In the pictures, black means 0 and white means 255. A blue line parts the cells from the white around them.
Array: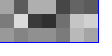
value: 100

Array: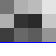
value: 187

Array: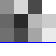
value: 73

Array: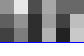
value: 104

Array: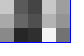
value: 200

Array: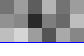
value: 115

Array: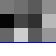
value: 90

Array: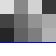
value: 210
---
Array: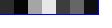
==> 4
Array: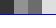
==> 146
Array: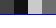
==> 17
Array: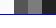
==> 85
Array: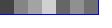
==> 133
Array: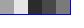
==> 229
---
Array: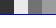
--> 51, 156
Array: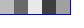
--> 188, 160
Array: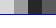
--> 216, 90
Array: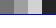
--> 115, 37
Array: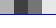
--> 178, 231
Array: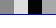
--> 137, 168
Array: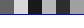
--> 99, 160
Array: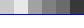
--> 201, 56
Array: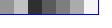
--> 149, 245
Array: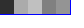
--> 47, 148
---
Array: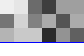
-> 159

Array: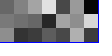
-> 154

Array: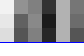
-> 178

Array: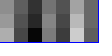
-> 163

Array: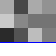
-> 170

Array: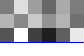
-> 170

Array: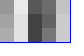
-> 108

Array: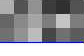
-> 48

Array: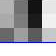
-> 18

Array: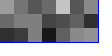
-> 86
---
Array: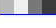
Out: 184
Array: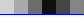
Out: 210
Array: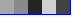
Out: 167
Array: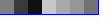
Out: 127
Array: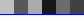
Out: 192
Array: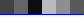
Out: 66
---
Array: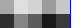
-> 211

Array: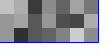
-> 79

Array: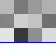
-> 207

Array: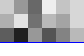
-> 185

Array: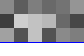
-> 184

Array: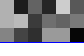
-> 111

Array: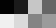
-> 26

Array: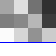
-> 136

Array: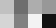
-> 110

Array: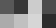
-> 55
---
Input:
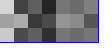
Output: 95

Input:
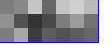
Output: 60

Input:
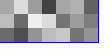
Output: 147

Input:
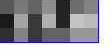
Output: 56

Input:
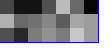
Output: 123

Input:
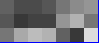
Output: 188
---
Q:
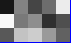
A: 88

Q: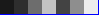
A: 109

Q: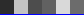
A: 195

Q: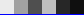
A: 161

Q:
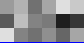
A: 131

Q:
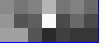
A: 85

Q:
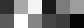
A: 255
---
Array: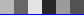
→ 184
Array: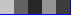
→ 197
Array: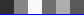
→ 47
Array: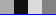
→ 171
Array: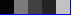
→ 4
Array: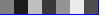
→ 127
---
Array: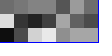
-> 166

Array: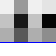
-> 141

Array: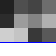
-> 89

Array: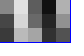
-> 82

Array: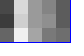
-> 110

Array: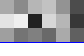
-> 96

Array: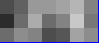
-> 141

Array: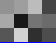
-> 77

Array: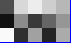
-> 171
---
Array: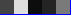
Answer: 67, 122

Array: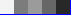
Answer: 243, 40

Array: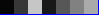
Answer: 6, 170

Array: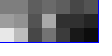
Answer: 126, 12

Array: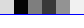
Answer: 220, 241

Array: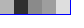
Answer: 181, 222

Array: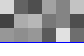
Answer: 215, 110
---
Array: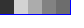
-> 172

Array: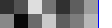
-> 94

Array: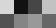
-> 133

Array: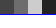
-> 109

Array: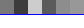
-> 91

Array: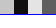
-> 15
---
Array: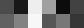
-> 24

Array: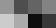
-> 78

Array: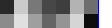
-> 202

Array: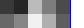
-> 38

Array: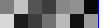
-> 195

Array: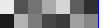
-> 82

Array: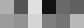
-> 84
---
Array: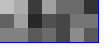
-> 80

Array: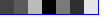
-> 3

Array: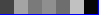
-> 143

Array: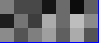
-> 171

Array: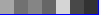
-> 102

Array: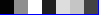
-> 32

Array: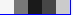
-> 26
